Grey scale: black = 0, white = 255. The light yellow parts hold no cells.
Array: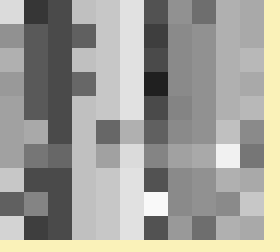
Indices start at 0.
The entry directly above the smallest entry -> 74
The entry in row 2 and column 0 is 176
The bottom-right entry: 169
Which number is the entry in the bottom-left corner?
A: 211
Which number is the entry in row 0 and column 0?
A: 219
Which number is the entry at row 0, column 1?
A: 54
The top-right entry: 169
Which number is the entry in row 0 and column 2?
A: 74
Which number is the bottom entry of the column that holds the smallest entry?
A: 82
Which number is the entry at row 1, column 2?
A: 74
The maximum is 249
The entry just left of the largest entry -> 225
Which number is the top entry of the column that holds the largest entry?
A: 82
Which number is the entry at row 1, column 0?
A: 145
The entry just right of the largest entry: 138
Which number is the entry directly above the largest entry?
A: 82
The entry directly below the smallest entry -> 74
